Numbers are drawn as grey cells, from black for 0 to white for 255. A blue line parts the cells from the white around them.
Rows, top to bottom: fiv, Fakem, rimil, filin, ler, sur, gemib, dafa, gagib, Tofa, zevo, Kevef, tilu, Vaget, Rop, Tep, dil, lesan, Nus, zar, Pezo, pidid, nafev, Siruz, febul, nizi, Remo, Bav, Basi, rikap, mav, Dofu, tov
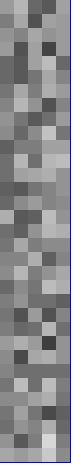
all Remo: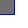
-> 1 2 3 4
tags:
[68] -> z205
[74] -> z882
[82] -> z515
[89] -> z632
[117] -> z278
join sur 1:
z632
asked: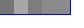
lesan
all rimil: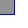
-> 0 3

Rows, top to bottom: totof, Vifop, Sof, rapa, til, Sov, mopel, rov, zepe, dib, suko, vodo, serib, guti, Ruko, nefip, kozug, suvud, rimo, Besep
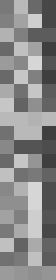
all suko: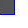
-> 1 2
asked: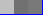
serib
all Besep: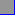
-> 1 3
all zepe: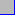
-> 0 1 3

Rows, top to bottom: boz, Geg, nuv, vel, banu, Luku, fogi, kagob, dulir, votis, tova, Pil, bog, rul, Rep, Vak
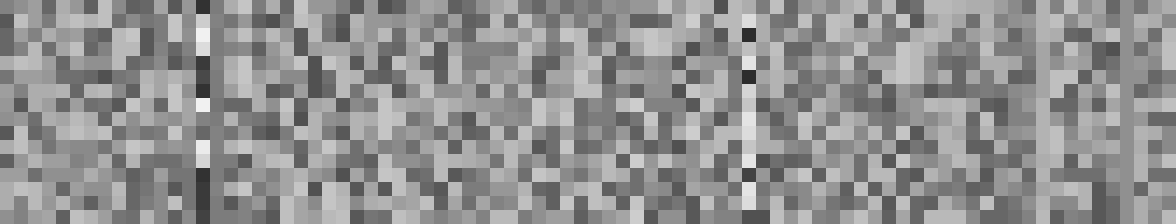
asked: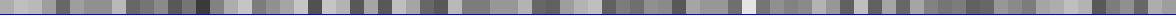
rul
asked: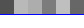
boz
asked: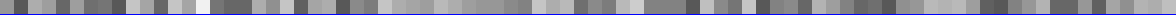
kagob
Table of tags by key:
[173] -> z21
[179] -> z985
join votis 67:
z985
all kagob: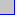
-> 9 12 20 27 38 53
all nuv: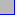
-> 8 19 22 27 38 41 45 47 52 66 83

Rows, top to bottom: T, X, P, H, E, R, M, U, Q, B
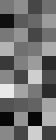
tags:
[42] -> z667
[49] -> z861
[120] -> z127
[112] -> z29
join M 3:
z667
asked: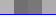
H
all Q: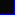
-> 0 2

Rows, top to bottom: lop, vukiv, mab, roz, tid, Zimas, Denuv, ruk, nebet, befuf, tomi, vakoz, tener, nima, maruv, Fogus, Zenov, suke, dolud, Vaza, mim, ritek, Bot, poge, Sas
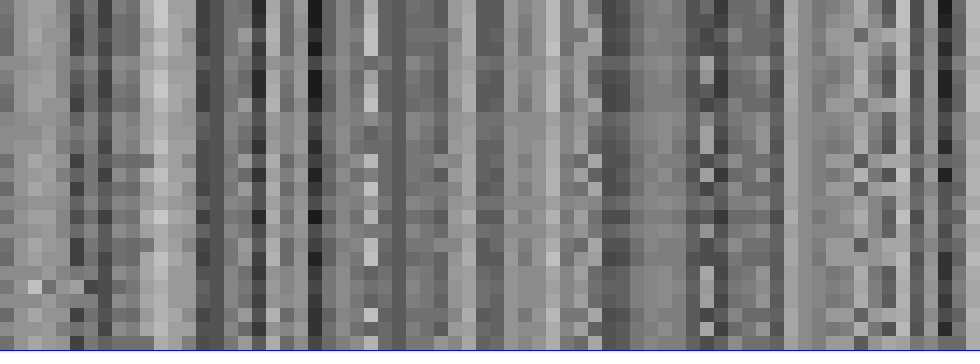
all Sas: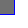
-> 0 8 9 10 53 54
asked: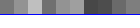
dolud

